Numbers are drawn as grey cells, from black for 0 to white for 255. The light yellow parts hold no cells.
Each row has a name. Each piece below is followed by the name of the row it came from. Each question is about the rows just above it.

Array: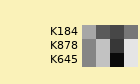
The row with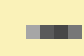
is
K184
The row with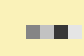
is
K878

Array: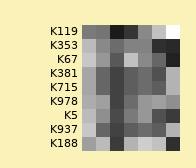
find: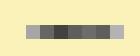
K715
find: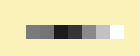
K119

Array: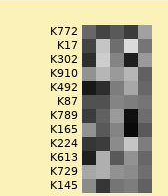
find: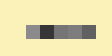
K145
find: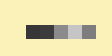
K224

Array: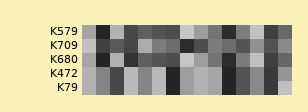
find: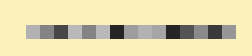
K472
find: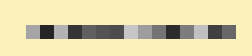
K680
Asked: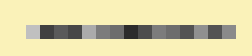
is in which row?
K709
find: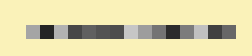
K579

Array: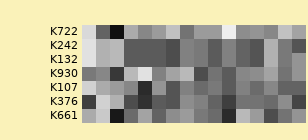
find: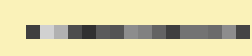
K376
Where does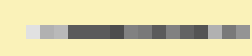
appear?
K132
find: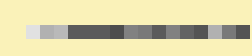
K242

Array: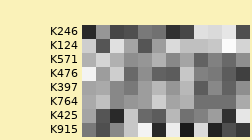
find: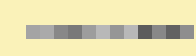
K397
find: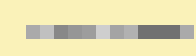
K764

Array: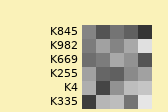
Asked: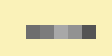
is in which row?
K669
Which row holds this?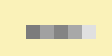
K982
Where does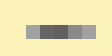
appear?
K255

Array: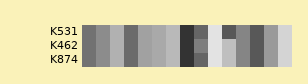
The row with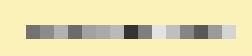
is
K462
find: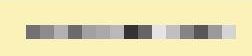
K874
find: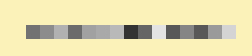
K531

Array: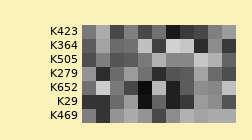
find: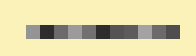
K279
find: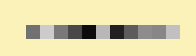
K652
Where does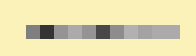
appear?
K469
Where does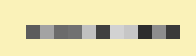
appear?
K364

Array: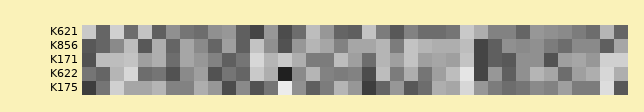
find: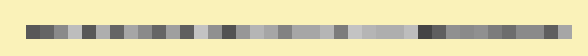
K856
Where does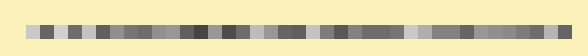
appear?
K621
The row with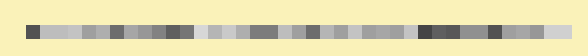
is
K171
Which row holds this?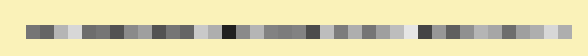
K622
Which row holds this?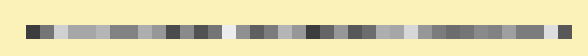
K175

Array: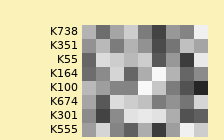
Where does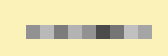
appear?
K351
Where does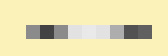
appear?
K301
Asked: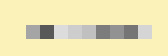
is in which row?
K674
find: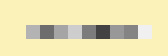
K738

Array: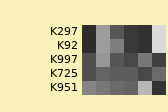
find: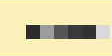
K297
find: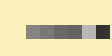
K951

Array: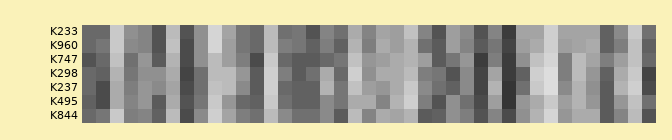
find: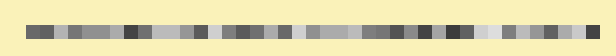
K298
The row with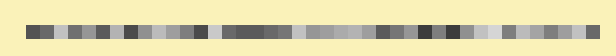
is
K747
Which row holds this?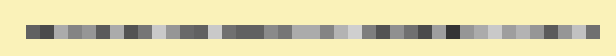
K495
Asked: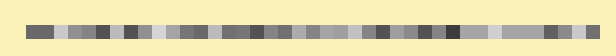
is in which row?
K233
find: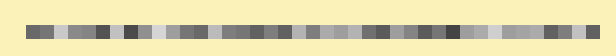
K960

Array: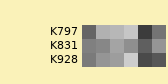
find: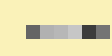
K797
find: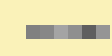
K831

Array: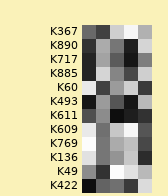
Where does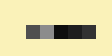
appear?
K611
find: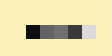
K422
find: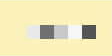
K609

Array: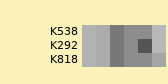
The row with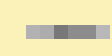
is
K538
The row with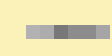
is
K818

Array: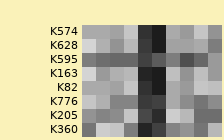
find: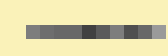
K595
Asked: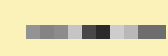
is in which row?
K205
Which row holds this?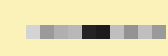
K163

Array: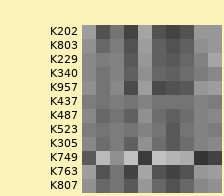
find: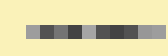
K763
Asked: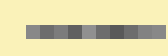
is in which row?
K305

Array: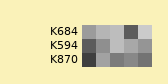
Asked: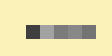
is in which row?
K870
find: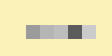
K684
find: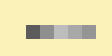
K594

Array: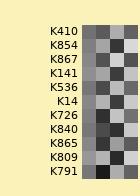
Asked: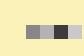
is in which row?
K14
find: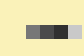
K840
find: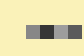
K865
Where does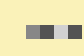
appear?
K867
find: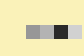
K809
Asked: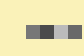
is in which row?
K536

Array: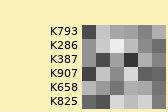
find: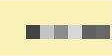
K907
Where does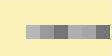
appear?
K658
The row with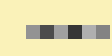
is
K387
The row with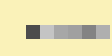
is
K793

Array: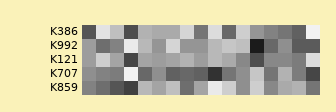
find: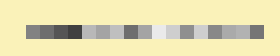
K859
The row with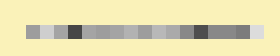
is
K121

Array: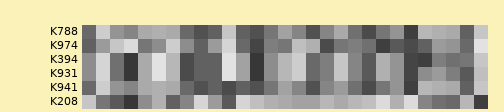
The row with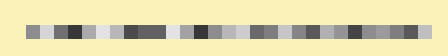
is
K931
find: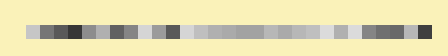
K208
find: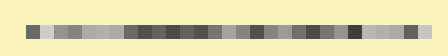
K941

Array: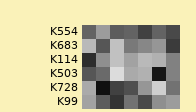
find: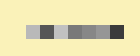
K683
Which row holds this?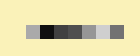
K728
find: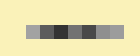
K99

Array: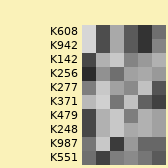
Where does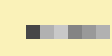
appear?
K142
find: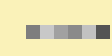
K277

